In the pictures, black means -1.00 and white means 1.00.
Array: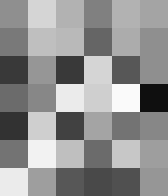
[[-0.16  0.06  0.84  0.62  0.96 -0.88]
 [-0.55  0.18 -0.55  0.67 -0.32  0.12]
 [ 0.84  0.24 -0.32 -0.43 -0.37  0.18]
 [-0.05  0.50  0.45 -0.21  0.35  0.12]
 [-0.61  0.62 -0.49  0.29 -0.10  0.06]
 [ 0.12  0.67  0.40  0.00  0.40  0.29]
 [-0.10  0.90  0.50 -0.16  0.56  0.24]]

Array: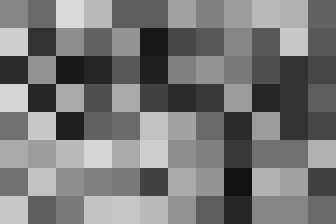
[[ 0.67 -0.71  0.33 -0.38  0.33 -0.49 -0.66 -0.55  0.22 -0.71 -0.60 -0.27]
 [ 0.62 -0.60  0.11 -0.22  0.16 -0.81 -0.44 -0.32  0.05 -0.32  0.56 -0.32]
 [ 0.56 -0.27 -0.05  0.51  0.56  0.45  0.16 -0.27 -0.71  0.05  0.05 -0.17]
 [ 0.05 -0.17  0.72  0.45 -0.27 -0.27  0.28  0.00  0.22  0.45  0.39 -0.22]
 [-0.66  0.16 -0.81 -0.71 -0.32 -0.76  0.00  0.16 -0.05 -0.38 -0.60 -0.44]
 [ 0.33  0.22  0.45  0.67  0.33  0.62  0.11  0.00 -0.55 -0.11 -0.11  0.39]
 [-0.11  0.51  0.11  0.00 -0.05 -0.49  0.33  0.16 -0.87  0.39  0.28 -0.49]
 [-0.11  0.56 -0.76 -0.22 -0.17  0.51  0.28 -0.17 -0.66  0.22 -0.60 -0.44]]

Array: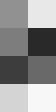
[[-0.02 -0.68]
 [-0.52 -0.18]
 [ 0.14  0.82]
 [ 0.66  0.94]]

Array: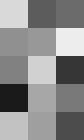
[[ 0.70 -0.28 -0.16]
 [ 0.13  0.19  0.86]
 [ 0.52  0.25 -0.40]
 [-0.80  0.31 -0.05]
 [ 0.01  0.64 -0.58]]

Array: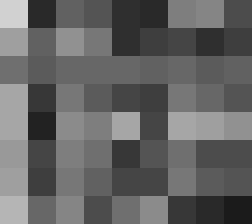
[[ 0.30 -0.73  0.09 -0.01  0.30 -0.46  0.30  0.25  0.14]
 [ 0.64 -0.68 -0.24 -0.34 -0.63 -0.68 -0.01  0.04 -0.40]
 [ 0.30 -0.57 -0.07 -0.29 -0.46 -0.51 -0.07 -0.19 -0.34]
 [ 0.25 -0.51 -0.07 -0.24 -0.46 -0.46 -0.07 -0.29 -0.34]
 [ 0.20 -0.46 -0.01 -0.13 -0.57 -0.34 -0.13 -0.40 -0.40]
 [-0.13 -0.29 -0.19 -0.19 -0.19 -0.24 -0.19 -0.29 -0.24]
 [ 0.25 -0.24  0.14 -0.07 -0.63 -0.51 -0.46 -0.63 -0.51]
 [ 0.42 -0.19  0.04 -0.40 -0.13  0.09 -0.57 -0.68 -0.79]]

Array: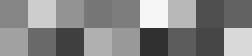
[[ 0.26 -0.18 -0.50  0.38  0.20 -0.62 -0.28 -0.45  0.71]
 [ 0.04  0.61  0.15 -0.07 -0.02  0.93  0.44 -0.39 -0.23]]

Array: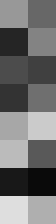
[[-0.81 -0.92]
 [-0.40 -0.50]
 [ 0.47 -0.30]
 [ 0.19 -0.19]
 [-0.60 -0.13]
 [-0.71  0.03]
 [ 0.74  0.37]
 [ 0.31  0.59]]
